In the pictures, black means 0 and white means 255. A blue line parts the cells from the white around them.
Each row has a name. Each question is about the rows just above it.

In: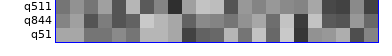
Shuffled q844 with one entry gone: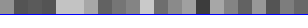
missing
182
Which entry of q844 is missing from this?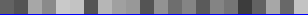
125
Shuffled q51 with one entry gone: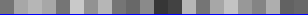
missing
78
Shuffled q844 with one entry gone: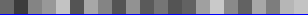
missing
110
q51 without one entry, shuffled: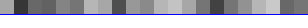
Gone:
174
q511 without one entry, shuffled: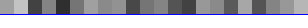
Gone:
189
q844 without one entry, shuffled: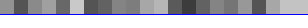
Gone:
110

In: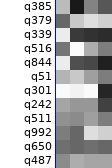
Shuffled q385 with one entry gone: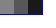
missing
187
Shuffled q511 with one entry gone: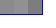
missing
159
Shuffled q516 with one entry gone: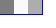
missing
117
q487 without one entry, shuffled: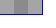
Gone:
173
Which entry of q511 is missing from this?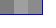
145

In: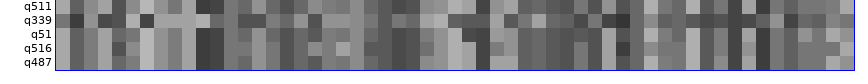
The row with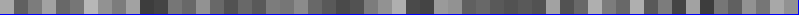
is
q51
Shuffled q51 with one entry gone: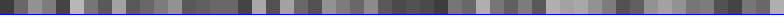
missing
154
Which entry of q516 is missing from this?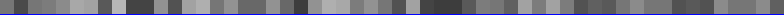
112
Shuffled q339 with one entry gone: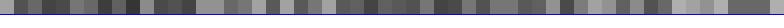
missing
131

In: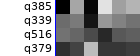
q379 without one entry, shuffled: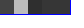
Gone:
61
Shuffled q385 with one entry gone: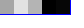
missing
160
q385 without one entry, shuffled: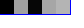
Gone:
226
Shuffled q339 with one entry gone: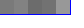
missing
21
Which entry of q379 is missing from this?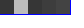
47
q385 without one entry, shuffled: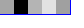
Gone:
6

